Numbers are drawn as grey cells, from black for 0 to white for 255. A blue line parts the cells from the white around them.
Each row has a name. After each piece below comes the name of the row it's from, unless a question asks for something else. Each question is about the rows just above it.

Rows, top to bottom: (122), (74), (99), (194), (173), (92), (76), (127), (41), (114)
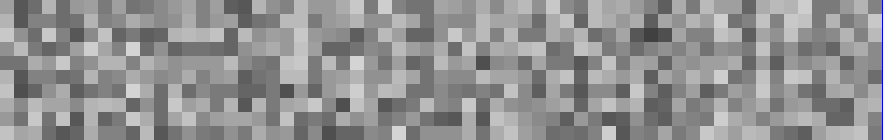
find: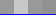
(99)
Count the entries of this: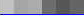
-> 6
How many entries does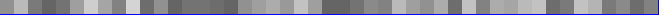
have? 47
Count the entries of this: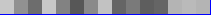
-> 15
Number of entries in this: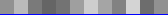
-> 12
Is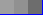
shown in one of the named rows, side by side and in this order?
yes
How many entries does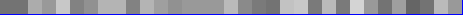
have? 33

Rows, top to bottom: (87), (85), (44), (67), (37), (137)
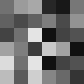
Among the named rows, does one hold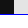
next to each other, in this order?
no
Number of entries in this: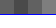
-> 4

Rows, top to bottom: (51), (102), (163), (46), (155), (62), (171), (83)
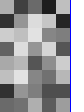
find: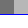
(62)
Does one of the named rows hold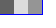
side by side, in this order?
yes
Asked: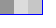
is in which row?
(102)
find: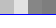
(163)
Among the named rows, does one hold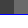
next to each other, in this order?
yes

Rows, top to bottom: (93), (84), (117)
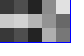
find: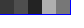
(117)
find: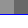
(84)
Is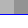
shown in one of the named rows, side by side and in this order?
yes
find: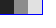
(93)

